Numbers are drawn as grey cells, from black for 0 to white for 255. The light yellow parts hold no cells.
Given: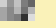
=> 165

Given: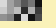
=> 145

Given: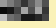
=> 193

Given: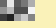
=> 61

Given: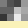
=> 54

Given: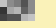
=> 67

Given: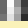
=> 116

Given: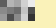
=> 153

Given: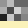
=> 33
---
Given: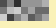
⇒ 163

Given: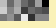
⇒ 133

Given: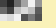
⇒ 80

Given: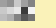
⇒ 115

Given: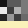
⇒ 106

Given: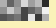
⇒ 175

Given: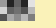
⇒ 126

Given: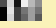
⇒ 89

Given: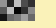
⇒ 105
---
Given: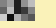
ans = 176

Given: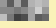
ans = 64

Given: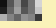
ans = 101

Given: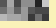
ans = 167

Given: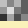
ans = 78

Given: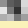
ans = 120

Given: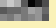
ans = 149

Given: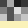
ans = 158

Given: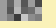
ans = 59

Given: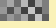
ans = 125
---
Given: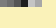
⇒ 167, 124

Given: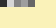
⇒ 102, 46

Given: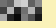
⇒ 138, 168

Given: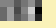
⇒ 74, 105

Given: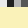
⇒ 86, 233

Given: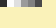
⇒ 74, 46
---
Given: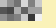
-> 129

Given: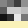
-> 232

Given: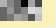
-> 164

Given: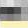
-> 139

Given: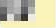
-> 135

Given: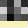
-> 83

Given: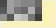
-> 200

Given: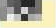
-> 196

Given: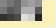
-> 74

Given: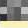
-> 90
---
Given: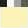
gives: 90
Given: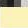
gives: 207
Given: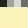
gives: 109
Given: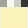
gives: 54
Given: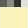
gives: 225
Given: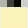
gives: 206
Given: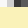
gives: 90
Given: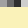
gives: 205
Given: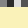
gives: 83
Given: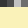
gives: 109
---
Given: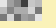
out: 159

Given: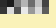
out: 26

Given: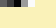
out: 59

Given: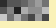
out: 86

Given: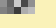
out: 100

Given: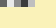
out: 233
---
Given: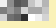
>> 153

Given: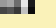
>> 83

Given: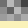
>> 98

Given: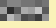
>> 45

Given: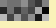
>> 112

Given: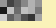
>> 193

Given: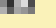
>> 93

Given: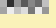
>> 236
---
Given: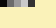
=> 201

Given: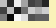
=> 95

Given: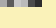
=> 76

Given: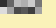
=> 62

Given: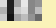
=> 147

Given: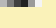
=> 154
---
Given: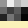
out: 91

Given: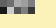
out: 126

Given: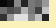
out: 64

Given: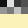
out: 193

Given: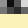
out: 44

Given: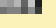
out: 141

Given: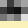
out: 16

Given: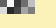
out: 165

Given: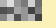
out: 66

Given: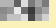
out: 137
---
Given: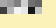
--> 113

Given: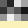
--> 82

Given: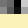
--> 1

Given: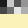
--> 85

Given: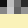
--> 111

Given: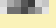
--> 211
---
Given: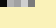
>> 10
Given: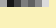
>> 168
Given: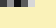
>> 60
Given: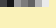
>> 67
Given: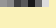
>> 150
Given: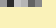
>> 154
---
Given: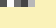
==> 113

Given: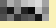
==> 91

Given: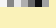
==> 103

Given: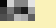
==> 184

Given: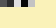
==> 224

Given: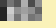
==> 175
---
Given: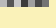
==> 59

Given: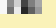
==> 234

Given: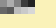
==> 89

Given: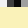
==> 242

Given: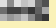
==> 195

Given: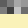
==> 124

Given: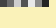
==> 82

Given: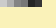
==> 132
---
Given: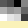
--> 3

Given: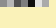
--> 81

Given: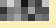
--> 147

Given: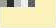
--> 195

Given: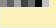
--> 166

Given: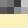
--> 61

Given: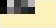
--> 59

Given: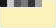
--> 91

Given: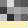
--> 99

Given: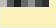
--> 32
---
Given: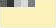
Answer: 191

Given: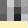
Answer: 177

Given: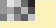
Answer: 138

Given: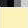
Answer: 6

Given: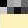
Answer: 91

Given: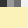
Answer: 153

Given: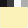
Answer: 62

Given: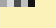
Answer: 79
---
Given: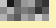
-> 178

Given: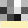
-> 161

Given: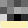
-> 214

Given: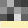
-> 86

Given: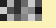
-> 33

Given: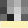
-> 107

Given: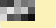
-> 217

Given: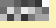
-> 191

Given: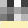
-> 122
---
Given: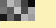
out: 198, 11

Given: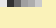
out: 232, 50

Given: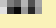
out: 224, 8

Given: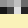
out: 222, 22

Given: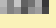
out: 197, 55

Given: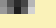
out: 210, 29

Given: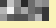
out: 243, 40
